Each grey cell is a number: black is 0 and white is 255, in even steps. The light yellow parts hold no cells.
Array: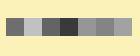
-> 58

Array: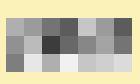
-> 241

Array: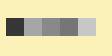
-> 166

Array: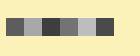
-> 62

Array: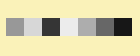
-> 236

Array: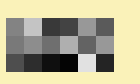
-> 15

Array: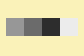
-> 151

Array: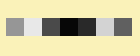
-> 7

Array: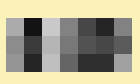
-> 101

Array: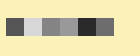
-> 132
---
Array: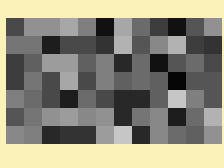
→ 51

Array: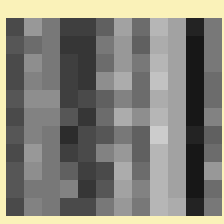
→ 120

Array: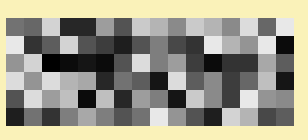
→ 11

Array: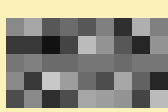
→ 147

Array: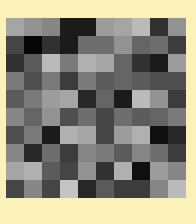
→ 60
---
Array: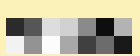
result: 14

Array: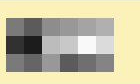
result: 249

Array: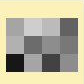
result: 141

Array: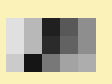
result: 98

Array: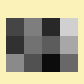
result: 92

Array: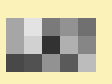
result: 176

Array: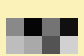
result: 116

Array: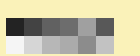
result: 160
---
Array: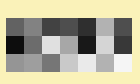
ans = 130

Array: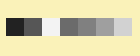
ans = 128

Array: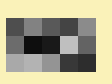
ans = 99

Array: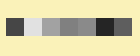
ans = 128

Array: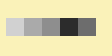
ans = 142

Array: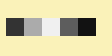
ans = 93

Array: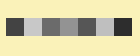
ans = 107

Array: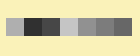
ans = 124
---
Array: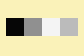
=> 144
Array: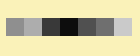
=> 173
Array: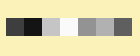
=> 20
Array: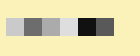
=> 109
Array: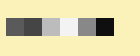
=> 69
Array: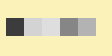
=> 211
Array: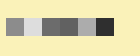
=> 221
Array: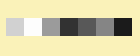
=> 253
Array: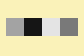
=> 21
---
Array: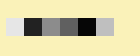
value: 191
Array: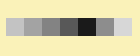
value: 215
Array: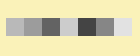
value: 226
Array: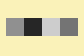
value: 116
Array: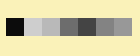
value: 152
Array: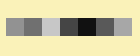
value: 167
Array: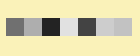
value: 194
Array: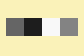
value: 131
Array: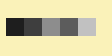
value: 193
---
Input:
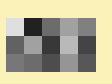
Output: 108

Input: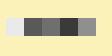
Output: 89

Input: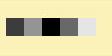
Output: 148

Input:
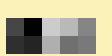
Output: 36

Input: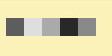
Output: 222

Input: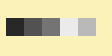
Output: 82

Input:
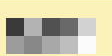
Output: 136

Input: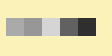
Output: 151
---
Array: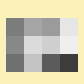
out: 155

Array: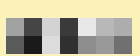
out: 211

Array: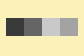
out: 201

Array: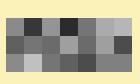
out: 148

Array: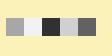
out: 49

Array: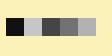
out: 69

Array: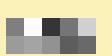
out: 53

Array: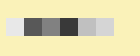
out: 129

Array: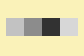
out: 50

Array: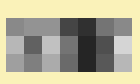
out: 147
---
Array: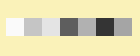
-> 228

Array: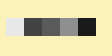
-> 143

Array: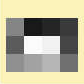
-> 241

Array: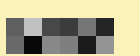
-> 148

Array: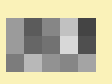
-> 193

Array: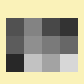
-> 194

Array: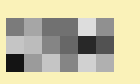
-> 209

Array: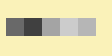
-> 182

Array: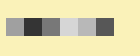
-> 184

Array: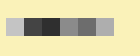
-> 174
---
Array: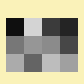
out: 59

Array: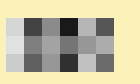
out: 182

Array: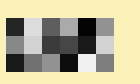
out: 4

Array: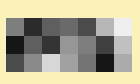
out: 183

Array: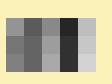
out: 38

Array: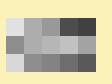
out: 77

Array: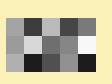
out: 70

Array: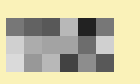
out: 34
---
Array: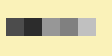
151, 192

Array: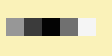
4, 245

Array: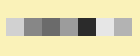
156, 230

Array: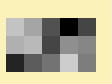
69, 205

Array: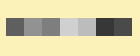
208, 208

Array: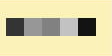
129, 194

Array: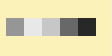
199, 232
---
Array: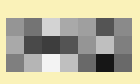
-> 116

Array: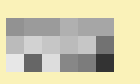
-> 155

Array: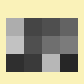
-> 69

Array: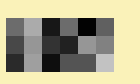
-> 171

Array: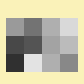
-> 115

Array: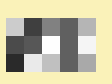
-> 63

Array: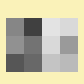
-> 64
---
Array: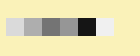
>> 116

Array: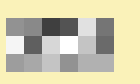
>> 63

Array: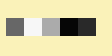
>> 171

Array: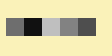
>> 191

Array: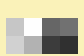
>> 102

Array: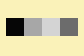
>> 212

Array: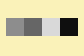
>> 217

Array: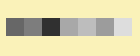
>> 48
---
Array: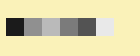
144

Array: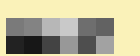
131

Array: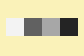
97

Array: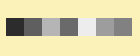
95

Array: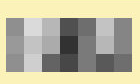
218

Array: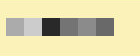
204

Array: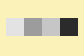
156
